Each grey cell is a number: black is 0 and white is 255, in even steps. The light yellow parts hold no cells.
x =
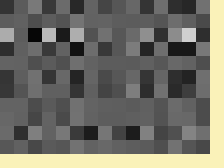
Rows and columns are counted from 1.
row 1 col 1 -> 52
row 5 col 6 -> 111
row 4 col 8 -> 56
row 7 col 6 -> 52
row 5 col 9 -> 92
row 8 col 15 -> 76
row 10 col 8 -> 118
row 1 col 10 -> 103
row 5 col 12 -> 87
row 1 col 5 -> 107
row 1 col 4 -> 57
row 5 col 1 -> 99
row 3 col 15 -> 46
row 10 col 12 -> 68
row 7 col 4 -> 96
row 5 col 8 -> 92
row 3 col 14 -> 207
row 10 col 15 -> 111
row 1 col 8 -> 69
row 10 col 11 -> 129
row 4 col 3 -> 110
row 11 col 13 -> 114
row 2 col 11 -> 93
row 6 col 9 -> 87
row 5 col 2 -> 98
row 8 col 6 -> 113
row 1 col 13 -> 46
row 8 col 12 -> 84
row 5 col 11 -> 96
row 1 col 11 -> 52
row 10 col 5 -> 120
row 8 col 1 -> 99
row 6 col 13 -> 46
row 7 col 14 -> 62
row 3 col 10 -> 106
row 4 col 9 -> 87
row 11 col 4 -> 90
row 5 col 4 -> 91

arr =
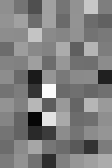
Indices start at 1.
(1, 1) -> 143
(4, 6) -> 95
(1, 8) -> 126
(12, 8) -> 172
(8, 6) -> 101
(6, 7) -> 139
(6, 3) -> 26
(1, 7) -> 199
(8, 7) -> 182
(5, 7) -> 111
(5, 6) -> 112
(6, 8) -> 32
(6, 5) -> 121
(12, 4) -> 45
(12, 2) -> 146
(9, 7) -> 111
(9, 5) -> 169
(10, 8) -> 149
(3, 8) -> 121
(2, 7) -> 108
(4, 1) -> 108
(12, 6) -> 151
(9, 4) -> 227
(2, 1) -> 147
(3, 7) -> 115
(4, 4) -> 131
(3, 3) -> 196
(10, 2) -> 99
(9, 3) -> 6
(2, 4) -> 162
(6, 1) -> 141

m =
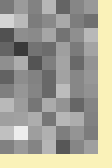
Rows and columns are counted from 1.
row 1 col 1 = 121
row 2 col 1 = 212
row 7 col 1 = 127
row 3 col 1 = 81
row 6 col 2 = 141
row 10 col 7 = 124
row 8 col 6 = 102
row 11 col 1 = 129
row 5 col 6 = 105
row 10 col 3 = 158
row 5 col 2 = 173
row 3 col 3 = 138
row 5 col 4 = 127
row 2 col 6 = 125
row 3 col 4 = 166
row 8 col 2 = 156
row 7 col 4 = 104
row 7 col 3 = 133
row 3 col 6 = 143
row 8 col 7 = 132
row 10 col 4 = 176

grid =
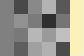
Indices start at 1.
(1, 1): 128
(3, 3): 183
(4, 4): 177
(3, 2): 121
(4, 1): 128
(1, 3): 137

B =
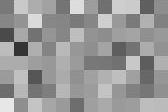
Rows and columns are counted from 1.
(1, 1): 121
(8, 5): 154
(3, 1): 74
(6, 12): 150
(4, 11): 172
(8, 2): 142
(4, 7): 143
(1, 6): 221
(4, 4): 132
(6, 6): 145
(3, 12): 153
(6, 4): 152
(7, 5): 182
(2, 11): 177
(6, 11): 103
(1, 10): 203
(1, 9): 206
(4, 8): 164
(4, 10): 115
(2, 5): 133
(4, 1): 188
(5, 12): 176
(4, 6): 151
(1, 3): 173
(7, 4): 126
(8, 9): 154
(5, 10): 200
